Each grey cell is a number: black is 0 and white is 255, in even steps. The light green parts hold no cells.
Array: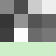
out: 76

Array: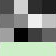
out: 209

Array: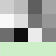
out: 186

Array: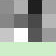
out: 175

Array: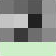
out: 102

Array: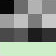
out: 108
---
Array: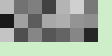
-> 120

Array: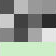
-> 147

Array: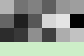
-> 158

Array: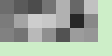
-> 193

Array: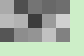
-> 110

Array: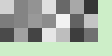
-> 54

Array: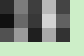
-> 68

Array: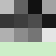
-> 162

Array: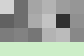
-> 150
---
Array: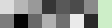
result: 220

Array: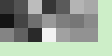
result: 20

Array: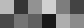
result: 187

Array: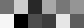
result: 113

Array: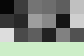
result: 53

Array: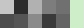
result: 198

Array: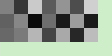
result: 97

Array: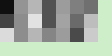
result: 67

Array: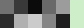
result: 113
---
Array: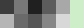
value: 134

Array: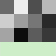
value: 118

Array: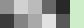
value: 225

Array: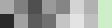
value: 227

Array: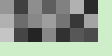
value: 56

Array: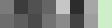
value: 67

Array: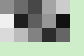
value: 150

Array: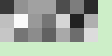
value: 34

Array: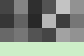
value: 61

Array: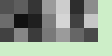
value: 65
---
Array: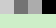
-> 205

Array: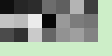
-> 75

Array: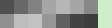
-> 144

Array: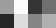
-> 38

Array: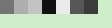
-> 116

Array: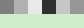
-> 127
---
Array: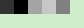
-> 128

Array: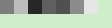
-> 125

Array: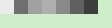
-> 137

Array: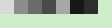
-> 107

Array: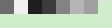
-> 131

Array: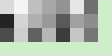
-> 161

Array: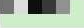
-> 115

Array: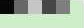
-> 104
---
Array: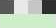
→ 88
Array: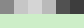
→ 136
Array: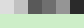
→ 221
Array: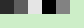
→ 42
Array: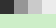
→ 48
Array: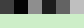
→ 62
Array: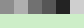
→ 141
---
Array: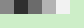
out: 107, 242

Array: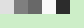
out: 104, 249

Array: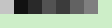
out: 82, 196

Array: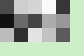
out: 68, 249

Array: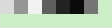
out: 94, 242

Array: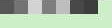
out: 126, 211

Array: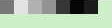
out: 146, 227
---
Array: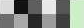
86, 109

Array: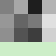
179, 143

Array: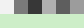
156, 242

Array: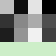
0, 29

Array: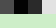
226, 76

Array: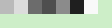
249, 186

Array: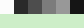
21, 252

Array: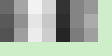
151, 83
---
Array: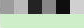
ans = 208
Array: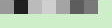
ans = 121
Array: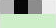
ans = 236
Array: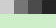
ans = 37
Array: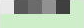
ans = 63
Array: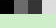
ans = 221
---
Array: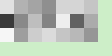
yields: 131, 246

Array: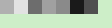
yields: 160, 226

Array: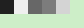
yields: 103, 239

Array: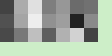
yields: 145, 238

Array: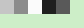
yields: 251, 251

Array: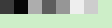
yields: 93, 238

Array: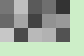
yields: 66, 199

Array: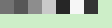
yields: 201, 246

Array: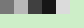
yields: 64, 219
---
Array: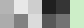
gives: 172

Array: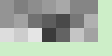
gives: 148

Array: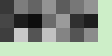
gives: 70

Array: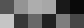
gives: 197

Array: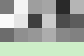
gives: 250

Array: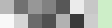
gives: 248

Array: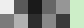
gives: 123

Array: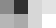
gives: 182

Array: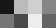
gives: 119
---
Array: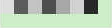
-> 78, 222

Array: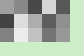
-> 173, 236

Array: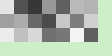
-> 76, 244

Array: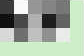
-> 176, 250

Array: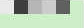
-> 181, 233

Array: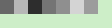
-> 116, 212
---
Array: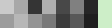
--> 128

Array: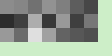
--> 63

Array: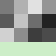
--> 109

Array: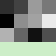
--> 162

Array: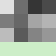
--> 165

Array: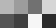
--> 113
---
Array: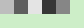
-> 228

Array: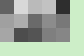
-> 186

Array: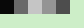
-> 197

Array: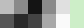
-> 20

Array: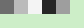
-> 244

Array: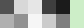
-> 230

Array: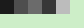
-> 107

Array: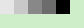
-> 136
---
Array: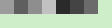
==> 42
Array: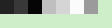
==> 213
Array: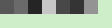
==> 72
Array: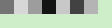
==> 200
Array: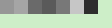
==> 120
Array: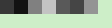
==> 89
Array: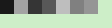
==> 190
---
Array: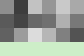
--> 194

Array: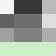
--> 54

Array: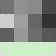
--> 138

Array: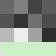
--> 67

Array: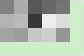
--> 87

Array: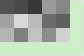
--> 55

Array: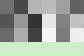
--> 181
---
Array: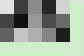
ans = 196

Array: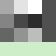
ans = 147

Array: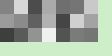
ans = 90

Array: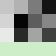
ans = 41

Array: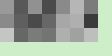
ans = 103

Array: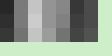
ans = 115
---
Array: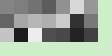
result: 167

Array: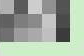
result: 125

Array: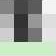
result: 50

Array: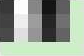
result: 238

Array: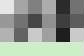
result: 114

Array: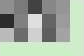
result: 128
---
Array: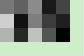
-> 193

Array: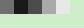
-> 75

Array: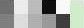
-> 175

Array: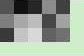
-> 216

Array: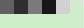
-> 122

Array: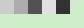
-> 82

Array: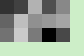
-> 122

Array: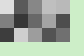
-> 157
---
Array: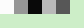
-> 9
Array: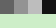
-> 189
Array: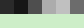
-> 78
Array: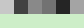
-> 137
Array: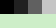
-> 96
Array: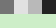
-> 185
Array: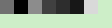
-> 140
